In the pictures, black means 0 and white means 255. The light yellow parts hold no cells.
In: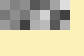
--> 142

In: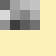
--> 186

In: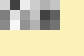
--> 236

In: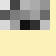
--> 181

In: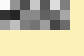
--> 79

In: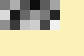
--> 81

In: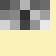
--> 180
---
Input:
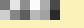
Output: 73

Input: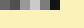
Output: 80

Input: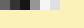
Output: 52

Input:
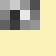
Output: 59

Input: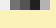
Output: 84

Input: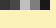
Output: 54

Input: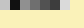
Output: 61

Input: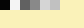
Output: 97
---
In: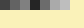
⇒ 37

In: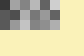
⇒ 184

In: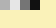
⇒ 17

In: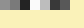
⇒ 250

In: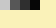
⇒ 6

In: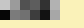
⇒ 93
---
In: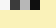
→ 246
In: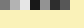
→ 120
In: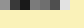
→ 146
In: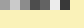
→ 159
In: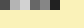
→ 76
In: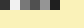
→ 51
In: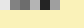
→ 231
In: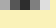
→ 170
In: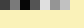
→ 62
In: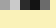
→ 162
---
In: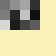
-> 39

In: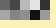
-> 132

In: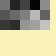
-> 106

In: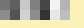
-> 83

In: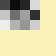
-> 111

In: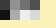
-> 172

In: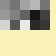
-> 129
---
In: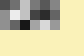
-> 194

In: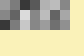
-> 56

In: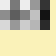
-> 237

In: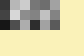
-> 204

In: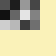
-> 152

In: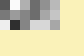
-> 176

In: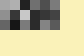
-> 34

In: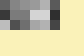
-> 145
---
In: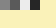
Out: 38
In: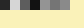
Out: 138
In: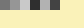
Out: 67
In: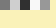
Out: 152
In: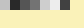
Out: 65
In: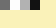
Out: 18
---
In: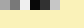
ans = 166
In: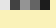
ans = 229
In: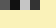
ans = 86
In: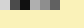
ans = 212
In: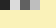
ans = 37
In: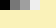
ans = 2
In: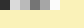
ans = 47
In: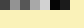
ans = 65
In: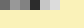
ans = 106
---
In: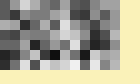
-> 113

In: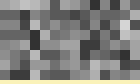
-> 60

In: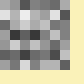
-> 119

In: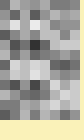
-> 124

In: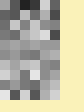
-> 87

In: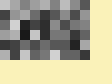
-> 66
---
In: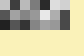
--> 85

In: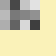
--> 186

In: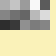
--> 133

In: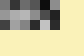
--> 151

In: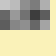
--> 103

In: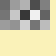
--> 117
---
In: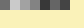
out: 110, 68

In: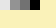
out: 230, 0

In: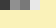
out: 58, 232

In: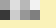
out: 162, 127

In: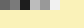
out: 101, 241

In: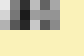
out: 232, 138

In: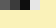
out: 90, 230
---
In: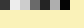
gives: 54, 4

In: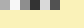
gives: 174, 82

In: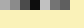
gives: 171, 95

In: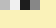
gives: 188, 135

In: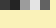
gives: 57, 98

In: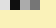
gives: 224, 118

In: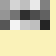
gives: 160, 36
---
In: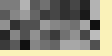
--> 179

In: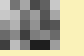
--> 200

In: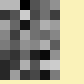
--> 145

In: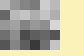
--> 185

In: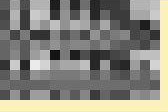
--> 191
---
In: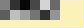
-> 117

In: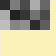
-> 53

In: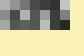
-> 156

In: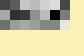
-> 187

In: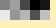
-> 182

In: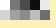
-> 139
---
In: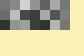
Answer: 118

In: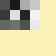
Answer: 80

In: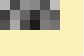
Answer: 181

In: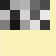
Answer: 31

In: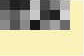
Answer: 62

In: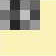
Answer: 170

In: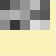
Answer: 66
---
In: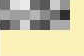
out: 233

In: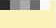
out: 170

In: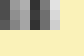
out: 175

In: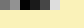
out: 2

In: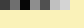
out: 6

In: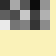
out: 85

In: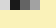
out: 100

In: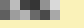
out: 65

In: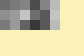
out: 132
